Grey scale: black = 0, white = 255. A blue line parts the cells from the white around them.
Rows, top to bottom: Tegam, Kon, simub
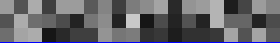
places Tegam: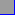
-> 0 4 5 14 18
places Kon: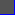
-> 0 13
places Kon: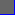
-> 3 16 17
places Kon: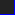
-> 5 8 12 14 18
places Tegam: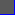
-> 6
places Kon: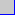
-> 9
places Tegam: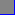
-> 7 19

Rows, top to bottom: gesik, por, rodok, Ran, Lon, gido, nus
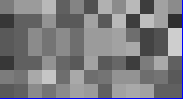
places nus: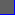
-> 1 7 11 12
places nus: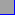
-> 5 8 10
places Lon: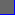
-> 4 8
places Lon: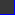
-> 0
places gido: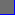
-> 4 6 10
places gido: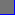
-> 1 7 11

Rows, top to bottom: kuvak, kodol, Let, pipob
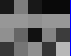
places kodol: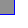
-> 2
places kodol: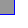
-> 0 1 3 4
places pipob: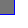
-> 1
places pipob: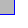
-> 4
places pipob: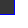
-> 0 3
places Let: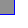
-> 0
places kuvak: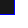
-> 0 2

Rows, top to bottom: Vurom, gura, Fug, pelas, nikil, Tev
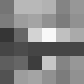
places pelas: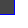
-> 0 2 3 4 5
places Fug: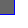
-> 1

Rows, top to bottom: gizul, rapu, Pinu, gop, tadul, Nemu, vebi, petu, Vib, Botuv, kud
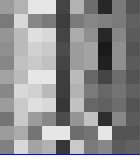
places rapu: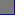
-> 0 3 5 8
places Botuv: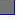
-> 2 6
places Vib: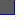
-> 9

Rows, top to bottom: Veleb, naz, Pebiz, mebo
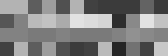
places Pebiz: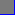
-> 2 3 5 6 7
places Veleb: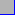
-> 0 1 5
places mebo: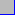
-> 7
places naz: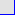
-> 5 10
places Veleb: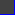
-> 6
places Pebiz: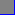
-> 0 1 4 8 11

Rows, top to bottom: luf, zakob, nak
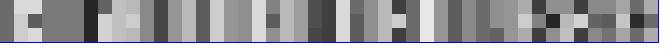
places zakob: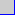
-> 1 9 15 28 37
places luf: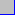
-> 8
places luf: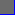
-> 0 25 29 34 45
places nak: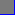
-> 3 4 5

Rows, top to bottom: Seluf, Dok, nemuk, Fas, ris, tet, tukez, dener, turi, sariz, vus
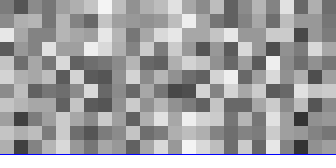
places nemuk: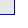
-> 0 7 12 16
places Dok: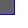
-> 16

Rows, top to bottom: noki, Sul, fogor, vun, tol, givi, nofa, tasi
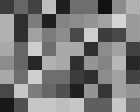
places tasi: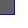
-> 6 7
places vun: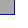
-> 0 4 5
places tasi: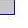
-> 2 3 5 8
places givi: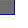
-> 1 3 4
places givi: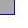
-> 0

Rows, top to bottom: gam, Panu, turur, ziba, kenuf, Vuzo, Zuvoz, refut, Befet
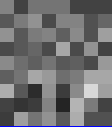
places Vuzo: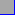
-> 2 6 7
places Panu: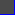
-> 3
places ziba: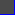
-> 0 3 5
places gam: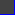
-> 1 5 6 7
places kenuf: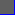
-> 2 5
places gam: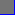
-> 2 3 4

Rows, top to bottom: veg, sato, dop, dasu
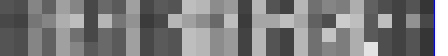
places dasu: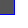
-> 0 12 19 29
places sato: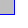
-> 5 16 20 25 27

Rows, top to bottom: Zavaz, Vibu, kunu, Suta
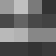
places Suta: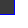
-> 0 1 3
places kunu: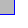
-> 0
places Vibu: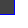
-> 3
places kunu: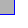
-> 1
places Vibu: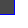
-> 0 2

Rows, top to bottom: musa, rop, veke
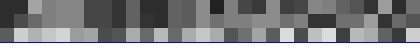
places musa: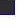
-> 0 1 10 11 28
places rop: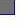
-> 15 20 24 25
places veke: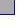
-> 9 13 15 26
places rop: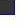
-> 8 10 22 23 27

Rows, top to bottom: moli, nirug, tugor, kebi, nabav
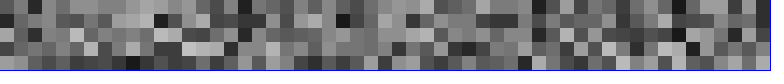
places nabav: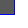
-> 18 23 25 32 34
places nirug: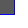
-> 4 7 40 45

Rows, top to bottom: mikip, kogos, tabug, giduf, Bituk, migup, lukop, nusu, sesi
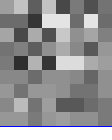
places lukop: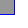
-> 0 2 3
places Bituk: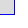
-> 4 5
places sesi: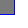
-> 2 7
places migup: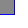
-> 0 1 5
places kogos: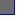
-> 0 1 5 7
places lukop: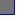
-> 1 5 6
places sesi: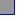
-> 0 1 3

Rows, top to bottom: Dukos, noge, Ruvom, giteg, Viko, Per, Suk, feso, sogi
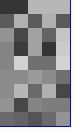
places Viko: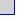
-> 1 4
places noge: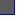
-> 0 2 4
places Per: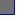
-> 4
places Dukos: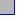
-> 2 3 4
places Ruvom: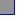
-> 0
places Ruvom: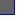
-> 3

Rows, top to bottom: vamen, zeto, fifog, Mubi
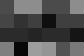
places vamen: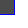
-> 0 3 4
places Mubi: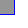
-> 3
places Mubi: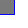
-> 5
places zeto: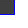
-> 2 4 5
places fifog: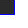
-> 0 1 3 4
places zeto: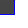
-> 0
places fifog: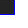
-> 2

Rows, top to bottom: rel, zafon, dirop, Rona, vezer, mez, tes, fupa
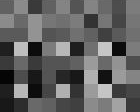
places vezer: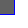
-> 5
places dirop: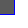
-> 0 1 4 8
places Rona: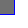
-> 6

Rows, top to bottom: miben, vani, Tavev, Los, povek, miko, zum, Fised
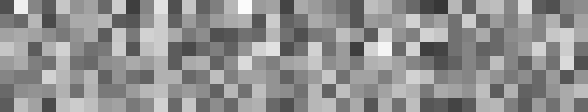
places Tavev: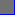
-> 17 20 32
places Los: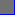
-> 6 21 23 32 41
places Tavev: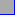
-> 1 6 12 34 41
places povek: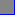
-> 29 33 36

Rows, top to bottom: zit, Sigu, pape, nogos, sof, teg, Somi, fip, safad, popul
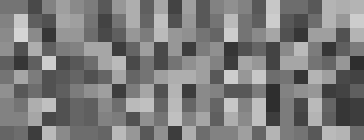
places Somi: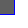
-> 4 25
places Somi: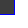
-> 8 13 23
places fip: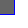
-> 5 11 13 15 23
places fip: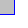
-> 3 10 18

